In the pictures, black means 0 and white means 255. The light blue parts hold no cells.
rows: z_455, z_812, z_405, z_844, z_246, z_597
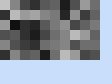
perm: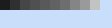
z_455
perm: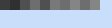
z_246

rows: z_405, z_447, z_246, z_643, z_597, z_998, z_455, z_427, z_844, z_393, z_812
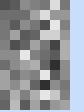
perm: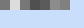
z_405
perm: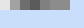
z_427
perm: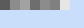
z_427
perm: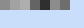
z_455
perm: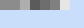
z_998
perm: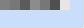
z_246

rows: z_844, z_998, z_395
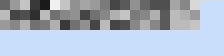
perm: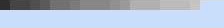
z_998
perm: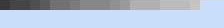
z_395

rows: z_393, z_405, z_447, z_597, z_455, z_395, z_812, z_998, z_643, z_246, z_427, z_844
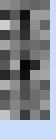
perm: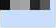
z_998
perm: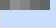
z_393

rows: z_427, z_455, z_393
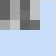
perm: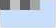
z_427
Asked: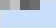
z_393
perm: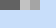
z_427

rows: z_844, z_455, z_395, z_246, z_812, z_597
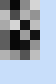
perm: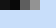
z_812
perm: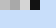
z_395
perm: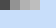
z_455
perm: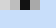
z_395

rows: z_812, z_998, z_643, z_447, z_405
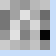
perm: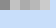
z_405
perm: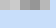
z_812

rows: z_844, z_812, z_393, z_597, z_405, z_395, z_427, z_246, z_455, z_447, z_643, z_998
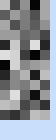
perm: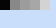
z_427
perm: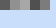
z_393
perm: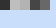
z_643
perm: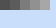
z_393
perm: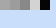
z_427

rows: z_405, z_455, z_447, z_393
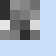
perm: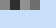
z_405
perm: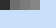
z_393
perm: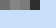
z_393
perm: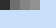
z_405
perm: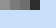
z_455
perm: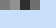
z_455
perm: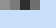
z_455

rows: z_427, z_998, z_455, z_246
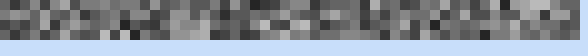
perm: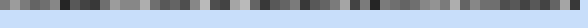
z_455
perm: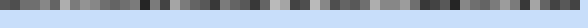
z_455
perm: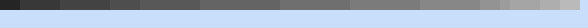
z_246
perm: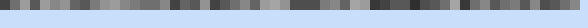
z_998
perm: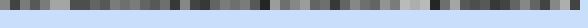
z_455

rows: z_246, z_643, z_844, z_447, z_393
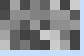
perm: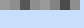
z_844
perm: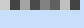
z_246
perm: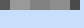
z_643
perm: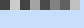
z_246
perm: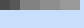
z_643

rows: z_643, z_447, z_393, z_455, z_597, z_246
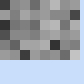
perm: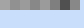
z_455
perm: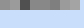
z_455
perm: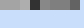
z_597
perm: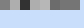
z_393
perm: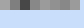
z_447
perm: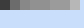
z_643

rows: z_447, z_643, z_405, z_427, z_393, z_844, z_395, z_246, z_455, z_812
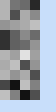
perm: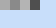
z_643
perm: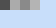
z_643
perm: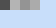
z_246
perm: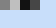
z_455
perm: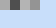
z_246
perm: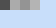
z_246
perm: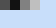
z_812

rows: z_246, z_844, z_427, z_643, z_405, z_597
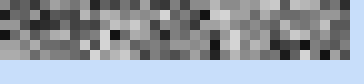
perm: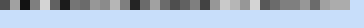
z_597
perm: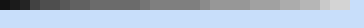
z_597
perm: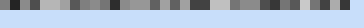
z_427
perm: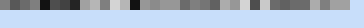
z_405
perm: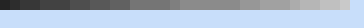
z_246

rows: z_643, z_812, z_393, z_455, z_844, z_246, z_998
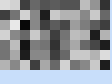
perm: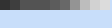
z_643
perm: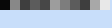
z_393
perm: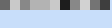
z_812
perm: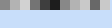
z_812
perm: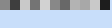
z_998
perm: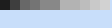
z_455

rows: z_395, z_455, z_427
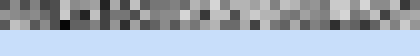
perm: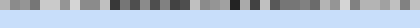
z_395
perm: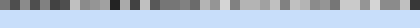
z_395

